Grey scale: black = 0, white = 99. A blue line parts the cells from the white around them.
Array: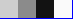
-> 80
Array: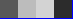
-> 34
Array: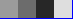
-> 60
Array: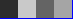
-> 17
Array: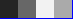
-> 14
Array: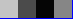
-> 76
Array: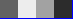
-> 38
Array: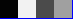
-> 1
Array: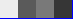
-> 92
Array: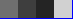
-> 43
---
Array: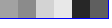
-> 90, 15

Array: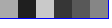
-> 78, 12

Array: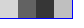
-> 83, 21

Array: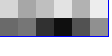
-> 92, 6

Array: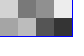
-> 92, 20

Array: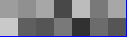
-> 78, 19

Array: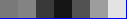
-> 88, 8

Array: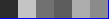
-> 76, 17
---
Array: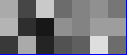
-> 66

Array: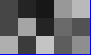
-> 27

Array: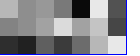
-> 71

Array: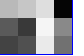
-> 72

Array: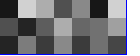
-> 9

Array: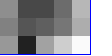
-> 55

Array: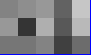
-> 51
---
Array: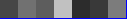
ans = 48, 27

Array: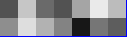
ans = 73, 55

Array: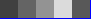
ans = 34, 25

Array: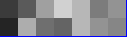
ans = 57, 14

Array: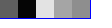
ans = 55, 37

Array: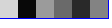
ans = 51, 83

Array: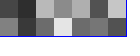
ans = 77, 50

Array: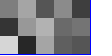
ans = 24, 83
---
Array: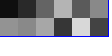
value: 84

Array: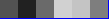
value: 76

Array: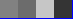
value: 77

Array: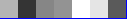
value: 89

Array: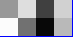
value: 3

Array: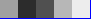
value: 71

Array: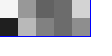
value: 42
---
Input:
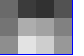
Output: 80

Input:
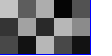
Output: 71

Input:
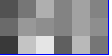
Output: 89

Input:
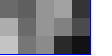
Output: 54

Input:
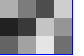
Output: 89

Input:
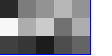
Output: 11

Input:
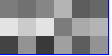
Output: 22

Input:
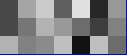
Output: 54

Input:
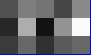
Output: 19
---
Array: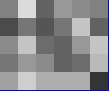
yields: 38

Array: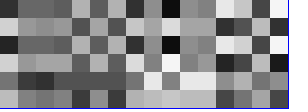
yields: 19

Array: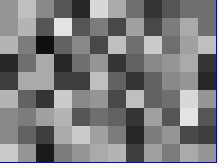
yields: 43

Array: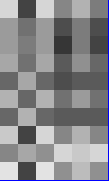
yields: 30

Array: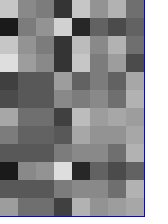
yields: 38
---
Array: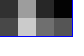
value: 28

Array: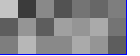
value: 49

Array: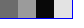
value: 42

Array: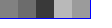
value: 50

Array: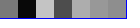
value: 47

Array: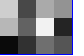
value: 4

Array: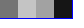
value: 45
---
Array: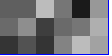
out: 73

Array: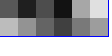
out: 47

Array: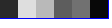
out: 44

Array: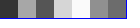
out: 56

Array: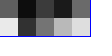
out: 72

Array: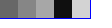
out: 6
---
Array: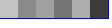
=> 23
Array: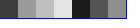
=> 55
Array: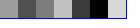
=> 84
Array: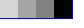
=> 1
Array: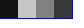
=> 22
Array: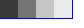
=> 91
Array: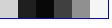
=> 95
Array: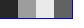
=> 38
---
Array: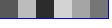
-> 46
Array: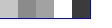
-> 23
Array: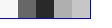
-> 77
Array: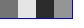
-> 58
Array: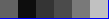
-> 75
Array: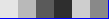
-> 53
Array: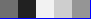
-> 58
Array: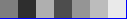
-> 91
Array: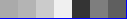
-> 37
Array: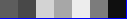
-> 6
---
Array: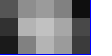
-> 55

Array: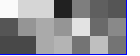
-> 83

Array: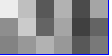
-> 74

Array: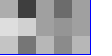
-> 24

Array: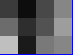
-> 5

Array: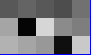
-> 39

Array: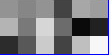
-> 52

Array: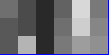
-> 29

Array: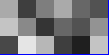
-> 24

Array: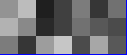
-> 73
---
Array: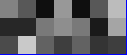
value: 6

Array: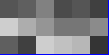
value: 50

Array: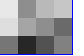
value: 72

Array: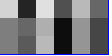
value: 87

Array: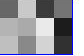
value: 23

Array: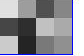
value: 31

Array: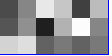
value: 90

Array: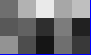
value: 91
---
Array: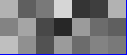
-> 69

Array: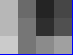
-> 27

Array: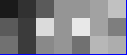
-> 75

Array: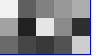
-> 67

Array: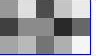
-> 91

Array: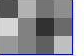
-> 55
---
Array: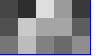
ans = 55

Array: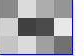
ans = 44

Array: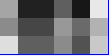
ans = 78

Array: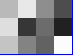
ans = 98

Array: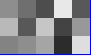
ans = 86

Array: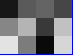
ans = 83

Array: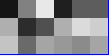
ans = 64
